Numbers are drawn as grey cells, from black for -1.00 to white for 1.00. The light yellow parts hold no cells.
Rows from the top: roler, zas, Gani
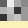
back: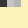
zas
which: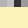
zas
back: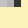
Gani
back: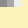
roler
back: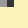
zas

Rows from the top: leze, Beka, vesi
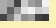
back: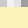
Beka
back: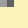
Beka
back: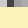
leze
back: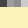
vesi
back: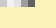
Beka
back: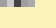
leze

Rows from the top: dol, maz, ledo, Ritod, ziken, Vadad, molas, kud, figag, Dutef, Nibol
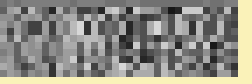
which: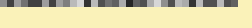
ziken
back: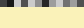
molas
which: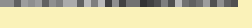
ledo
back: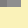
figag
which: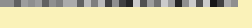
molas
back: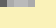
Vadad

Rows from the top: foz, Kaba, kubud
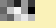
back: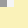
Kaba
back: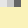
kubud
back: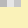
kubud

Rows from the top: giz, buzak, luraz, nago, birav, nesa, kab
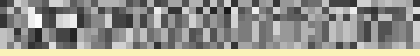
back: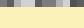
kab
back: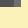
buzak
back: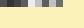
buzak
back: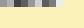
buzak
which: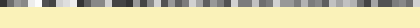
nago

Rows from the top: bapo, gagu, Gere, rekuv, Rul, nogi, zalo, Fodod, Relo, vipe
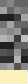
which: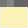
bapo
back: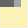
rekuv
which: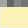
gagu
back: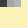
nogi
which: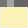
rekuv
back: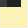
Gere

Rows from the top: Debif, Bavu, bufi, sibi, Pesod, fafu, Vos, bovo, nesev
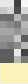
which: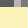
nesev
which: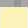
Pesod
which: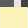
bovo
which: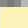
Vos
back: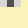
Bavu

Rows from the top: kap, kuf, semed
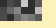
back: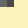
kuf
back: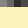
semed

